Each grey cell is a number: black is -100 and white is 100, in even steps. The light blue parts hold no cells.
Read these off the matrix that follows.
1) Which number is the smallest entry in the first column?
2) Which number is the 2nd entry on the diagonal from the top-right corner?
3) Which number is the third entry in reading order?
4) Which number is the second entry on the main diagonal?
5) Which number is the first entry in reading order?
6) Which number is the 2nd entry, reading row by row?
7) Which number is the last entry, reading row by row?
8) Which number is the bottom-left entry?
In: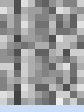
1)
-11
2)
24
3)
-37
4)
49
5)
36
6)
36
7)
2
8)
62

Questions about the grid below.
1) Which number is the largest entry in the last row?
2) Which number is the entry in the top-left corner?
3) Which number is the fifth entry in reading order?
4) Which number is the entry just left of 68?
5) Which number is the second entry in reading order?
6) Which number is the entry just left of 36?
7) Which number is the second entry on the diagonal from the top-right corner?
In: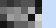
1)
48
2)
-47
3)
-35
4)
-84
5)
-60
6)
-22
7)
36
